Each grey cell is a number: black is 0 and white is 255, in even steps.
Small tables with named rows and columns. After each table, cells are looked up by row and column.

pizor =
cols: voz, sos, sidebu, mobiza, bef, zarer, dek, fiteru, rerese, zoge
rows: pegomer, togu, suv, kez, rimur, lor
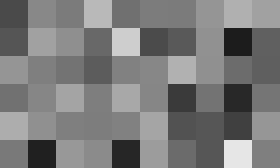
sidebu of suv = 115
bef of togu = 206
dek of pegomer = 123
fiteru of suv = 144
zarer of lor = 156
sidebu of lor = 152
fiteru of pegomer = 149
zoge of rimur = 150
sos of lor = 32
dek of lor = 107
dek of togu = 89
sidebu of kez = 164
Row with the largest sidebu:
kez

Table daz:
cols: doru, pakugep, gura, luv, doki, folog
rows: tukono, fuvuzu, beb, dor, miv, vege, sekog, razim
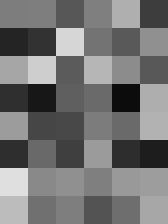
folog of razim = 167
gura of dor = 95
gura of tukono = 87
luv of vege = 155
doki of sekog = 153
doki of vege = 45
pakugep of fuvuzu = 50
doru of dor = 47
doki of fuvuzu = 89
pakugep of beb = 206
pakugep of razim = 112
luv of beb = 182
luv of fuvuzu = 115

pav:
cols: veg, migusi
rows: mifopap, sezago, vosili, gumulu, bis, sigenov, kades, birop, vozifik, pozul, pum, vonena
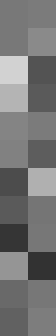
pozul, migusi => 50
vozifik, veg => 53
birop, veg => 90
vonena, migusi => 125
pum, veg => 105
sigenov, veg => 129
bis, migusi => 123
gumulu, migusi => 90
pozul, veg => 149
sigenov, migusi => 93
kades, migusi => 176
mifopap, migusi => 123
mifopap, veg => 120
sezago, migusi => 138
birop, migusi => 117

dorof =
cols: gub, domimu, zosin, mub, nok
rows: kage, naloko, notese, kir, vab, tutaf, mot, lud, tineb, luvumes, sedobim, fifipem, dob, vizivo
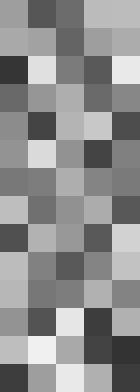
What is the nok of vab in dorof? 77
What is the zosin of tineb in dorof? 152
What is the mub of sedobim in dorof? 177
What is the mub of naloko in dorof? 158
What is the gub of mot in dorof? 120
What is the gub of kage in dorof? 158
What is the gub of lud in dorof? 190
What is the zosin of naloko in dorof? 100
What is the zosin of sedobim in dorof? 125
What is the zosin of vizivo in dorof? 233
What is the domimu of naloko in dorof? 162
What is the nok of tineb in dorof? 210
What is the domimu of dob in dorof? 240
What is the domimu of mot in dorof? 125
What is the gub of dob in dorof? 190
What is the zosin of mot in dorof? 174
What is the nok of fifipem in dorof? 177
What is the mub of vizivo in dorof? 176
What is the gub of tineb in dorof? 80
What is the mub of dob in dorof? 67
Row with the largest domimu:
dob

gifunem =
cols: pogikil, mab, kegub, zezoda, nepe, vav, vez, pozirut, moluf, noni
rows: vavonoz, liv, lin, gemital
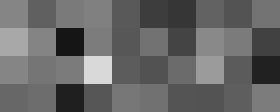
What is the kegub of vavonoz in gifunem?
122
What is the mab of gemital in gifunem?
109
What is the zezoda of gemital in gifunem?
86
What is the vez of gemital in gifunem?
84
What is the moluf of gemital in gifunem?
94
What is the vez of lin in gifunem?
107
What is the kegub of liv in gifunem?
21
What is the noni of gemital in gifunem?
124
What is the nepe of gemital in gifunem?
119
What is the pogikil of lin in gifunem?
133
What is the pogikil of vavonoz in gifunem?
133
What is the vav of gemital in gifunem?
113
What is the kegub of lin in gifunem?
123
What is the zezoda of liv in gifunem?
124
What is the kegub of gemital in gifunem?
31
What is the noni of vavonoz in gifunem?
115
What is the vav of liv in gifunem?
114
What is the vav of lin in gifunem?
82
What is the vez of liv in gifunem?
68
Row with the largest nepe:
gemital

